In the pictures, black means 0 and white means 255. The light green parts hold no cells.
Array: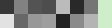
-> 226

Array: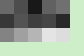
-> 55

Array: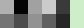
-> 116

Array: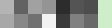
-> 168

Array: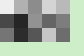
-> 72

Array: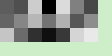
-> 100

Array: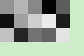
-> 15

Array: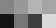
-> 19
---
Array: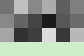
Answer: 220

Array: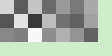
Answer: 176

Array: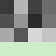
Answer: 86

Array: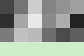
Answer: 109

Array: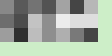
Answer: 175

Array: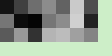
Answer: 188
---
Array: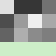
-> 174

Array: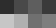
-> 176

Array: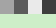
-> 91

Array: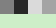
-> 39

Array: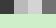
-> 186

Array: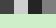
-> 206

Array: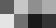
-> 112
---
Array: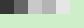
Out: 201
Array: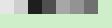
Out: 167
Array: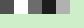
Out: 108
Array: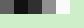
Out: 48
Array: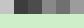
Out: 136
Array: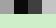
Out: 10
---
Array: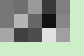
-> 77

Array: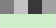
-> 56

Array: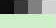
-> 128

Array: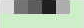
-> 93

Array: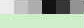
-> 174

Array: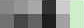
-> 99

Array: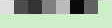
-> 51
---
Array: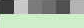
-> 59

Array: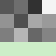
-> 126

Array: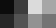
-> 39

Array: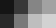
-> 41

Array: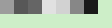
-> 156

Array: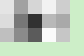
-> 191

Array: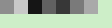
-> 141
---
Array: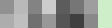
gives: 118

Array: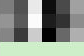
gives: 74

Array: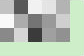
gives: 228

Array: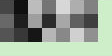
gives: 174

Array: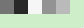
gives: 147

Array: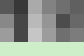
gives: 111

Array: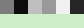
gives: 241
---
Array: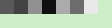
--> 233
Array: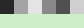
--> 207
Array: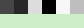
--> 190
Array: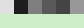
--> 152
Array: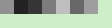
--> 158
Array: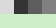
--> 128
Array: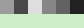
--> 33
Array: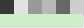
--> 205
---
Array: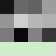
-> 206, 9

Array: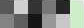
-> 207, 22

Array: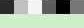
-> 244, 3

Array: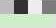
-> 237, 49

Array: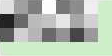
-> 252, 34

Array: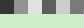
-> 225, 53
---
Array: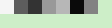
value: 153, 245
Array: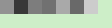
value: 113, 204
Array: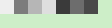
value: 222, 238
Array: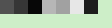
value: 182, 231
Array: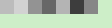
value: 103, 210
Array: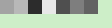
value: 232, 232
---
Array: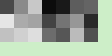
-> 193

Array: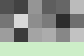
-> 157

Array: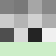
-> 78

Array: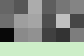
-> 8

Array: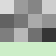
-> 126

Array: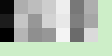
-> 0
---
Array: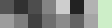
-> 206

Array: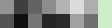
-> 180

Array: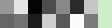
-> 136

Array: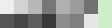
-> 176

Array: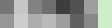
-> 61

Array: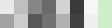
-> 211

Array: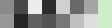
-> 208
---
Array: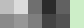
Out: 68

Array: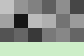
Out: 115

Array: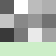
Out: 150

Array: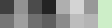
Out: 189

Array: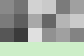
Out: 181

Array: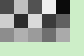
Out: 59

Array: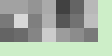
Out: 114

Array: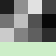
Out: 81

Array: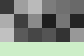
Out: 118

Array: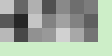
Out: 130
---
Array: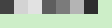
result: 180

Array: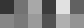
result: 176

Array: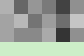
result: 52

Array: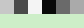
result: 106

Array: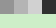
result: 209

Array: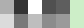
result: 140

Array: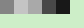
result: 72

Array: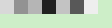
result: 88

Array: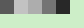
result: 116
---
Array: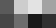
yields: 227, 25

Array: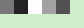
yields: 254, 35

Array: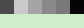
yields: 202, 5

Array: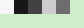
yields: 246, 23

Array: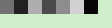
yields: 209, 7

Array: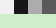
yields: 240, 23

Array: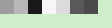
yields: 246, 24

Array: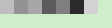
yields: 210, 42

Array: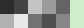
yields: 232, 44
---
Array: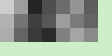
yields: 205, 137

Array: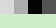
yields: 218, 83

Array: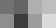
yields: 114, 217

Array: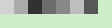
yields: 210, 87

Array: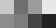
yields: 201, 34

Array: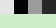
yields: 228, 39

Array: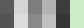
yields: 91, 53

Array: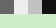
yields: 102, 17

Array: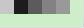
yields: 199, 153
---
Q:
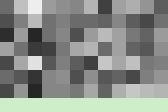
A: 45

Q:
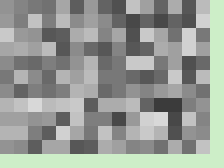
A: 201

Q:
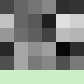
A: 151

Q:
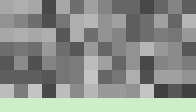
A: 167

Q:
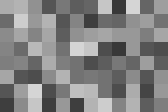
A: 139

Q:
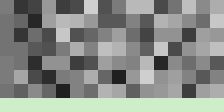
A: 115
